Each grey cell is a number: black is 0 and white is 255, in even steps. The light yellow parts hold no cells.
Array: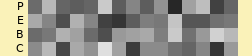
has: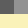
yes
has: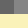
yes
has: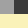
yes

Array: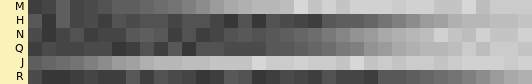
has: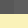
yes
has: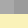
no
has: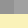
no
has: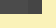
no
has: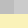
yes
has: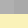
no

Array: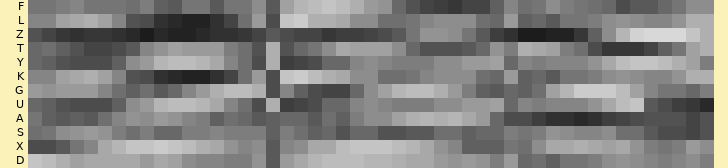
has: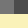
no
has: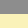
yes

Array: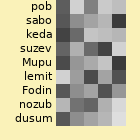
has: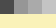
yes
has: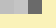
no
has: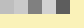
no
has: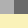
yes
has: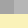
yes

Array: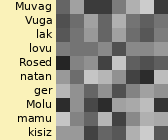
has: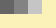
no
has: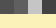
no

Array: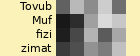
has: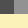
yes
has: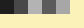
yes
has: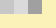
no
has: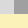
no
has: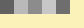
no

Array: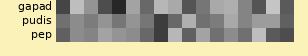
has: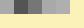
yes
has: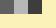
no
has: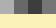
no
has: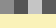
no
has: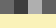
no

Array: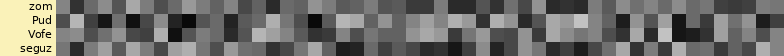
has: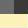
yes
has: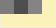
no
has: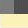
yes
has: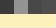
no
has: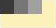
no
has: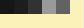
no
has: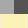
no

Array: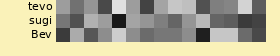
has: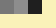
yes
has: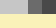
yes
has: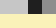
no
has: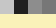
no
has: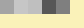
no

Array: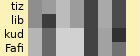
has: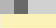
yes
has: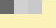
no
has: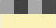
no
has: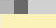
yes

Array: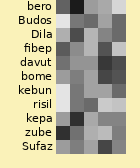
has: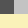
yes
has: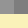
no
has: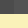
no
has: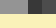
yes
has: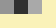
no
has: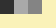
yes
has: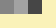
no

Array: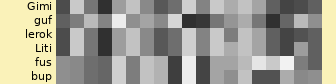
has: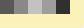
no
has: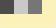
yes
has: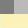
yes

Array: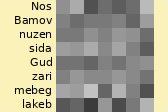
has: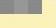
yes
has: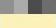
no
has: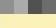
yes
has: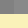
no
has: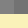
yes
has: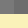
no
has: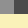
no

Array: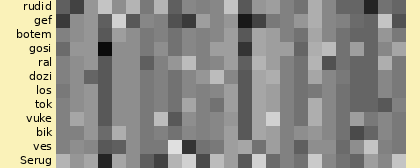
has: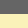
yes
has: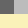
no
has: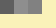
no
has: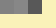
no
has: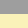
yes
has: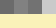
yes

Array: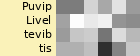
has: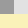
no
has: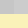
yes
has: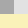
yes

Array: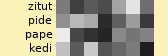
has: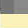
no
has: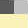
no

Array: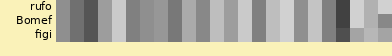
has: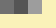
yes
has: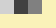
no

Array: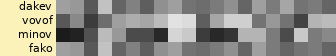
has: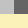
yes
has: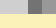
yes
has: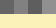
yes
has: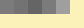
no
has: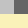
yes
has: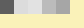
no

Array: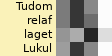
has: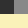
no
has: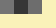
no
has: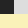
yes

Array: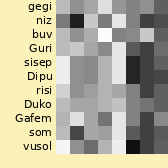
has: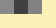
no
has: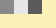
yes
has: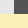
no
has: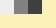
no
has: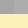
no
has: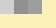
yes
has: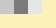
yes

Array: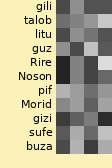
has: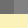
yes
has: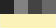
yes

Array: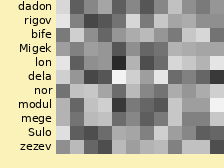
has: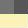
no
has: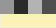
yes
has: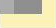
yes
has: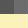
no
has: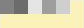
no
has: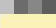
yes

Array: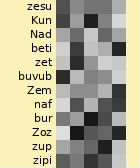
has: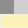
yes
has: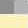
yes
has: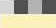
yes
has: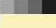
yes
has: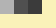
yes
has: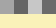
no

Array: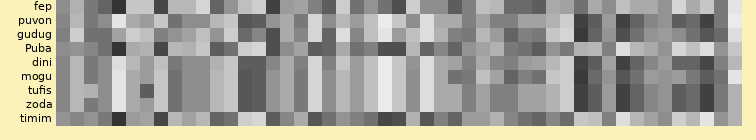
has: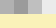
no
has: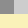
yes
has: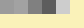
yes
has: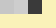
yes
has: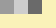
no
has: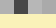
no
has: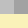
yes

